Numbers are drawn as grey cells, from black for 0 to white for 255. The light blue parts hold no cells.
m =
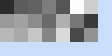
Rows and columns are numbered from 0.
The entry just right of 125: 84
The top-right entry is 206
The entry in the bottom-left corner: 184
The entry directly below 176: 218
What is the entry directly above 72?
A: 119
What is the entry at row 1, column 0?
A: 153

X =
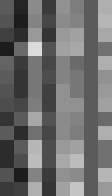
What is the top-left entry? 91
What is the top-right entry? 174
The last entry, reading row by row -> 153
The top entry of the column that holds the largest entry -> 139
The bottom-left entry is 58
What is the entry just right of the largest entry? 83
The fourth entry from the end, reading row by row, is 161
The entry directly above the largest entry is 153
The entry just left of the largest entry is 106
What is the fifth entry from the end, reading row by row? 52
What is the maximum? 219
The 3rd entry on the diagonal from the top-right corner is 161
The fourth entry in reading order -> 58
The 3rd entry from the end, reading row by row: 196
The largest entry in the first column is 99
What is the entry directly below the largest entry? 119
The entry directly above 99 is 28
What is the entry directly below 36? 28
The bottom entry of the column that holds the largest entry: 174
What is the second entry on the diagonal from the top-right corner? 91
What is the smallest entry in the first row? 36

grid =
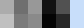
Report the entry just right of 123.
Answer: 138
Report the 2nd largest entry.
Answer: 172
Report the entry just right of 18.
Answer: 81

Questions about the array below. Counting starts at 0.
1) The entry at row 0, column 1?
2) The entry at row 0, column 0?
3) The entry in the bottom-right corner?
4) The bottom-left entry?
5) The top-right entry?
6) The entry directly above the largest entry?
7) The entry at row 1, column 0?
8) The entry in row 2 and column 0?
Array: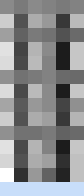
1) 122
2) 138
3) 192
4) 255
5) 130
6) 213
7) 205
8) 159
